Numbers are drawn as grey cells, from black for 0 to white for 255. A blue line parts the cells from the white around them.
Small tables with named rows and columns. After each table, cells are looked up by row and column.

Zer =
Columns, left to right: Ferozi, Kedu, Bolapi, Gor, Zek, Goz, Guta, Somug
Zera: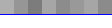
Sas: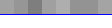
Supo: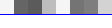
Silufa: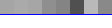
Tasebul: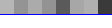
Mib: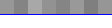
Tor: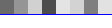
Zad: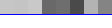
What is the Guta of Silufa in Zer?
185
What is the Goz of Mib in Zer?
153
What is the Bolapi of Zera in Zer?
124
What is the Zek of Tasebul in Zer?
90
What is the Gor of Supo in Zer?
189
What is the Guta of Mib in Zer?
127
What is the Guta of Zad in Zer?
179
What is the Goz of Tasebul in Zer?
167
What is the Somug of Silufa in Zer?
137
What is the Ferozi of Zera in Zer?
175
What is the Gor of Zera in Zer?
166
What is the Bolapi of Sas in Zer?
126
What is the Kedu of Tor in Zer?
149
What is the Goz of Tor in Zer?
211
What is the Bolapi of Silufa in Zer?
166
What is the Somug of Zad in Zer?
132
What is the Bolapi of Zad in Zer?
201
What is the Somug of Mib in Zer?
150
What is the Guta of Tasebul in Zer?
176

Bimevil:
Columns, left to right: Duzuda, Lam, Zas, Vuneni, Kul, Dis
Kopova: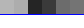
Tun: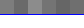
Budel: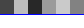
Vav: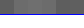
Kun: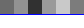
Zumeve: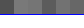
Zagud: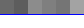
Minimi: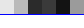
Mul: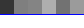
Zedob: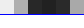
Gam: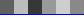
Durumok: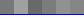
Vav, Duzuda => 94
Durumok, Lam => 160
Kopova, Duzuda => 182
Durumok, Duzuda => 120
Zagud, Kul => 117
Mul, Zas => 132
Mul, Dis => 155
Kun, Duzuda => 107
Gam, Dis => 137
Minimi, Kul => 19
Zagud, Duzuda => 105
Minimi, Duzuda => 231
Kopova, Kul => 108
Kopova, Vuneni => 58
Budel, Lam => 189
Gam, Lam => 188
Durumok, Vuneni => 124
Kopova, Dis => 116
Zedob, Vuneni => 33
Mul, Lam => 127

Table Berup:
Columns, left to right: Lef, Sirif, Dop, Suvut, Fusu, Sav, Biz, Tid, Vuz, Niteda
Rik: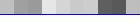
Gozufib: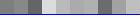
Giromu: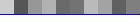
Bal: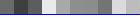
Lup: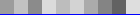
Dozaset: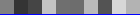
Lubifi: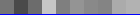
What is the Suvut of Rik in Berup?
230
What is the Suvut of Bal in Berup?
234
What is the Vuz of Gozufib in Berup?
162
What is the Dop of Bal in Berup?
93
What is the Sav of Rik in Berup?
202
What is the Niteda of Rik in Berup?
190

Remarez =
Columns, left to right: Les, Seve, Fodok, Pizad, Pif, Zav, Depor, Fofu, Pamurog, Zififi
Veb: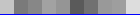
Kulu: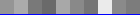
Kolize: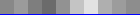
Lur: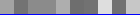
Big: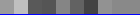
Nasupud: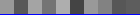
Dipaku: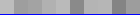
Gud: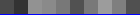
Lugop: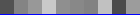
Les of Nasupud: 153
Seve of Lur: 115
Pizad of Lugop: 201
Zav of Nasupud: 68
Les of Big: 155
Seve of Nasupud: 88
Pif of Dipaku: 186
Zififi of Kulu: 124
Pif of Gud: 120
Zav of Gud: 81
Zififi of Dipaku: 157

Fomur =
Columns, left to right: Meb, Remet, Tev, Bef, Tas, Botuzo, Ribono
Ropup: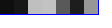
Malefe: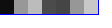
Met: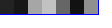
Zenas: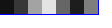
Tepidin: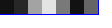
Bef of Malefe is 75
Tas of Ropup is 89
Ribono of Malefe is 200
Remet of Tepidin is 39
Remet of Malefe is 152
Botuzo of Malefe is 151
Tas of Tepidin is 121
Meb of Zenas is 18
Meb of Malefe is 14
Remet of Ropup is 23
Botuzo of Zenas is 29
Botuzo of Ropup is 29
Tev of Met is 166
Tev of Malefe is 188
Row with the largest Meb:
Met

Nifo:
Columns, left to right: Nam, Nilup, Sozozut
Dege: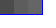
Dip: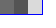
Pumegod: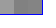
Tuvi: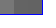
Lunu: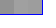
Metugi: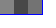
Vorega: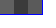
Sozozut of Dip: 218
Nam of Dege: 75
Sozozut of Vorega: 90
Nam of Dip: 107
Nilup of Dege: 93
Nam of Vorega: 97
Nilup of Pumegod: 129
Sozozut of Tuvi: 99
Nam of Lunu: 146
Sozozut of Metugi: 115
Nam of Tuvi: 119
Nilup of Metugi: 72
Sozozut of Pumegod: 132
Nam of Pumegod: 156
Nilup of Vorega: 59
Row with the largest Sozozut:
Dip

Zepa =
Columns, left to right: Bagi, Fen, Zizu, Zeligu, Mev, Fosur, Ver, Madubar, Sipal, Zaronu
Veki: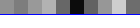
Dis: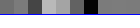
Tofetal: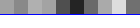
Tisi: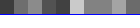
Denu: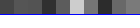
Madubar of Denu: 44
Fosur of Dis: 98
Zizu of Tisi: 139
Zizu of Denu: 83
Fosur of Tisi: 202
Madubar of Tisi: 130
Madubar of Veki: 151
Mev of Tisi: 65
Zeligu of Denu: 48
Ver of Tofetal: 106
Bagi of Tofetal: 162
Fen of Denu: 85
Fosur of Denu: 205
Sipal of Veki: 206
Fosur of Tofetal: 36
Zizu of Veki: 153
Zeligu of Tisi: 82
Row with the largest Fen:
Tofetal

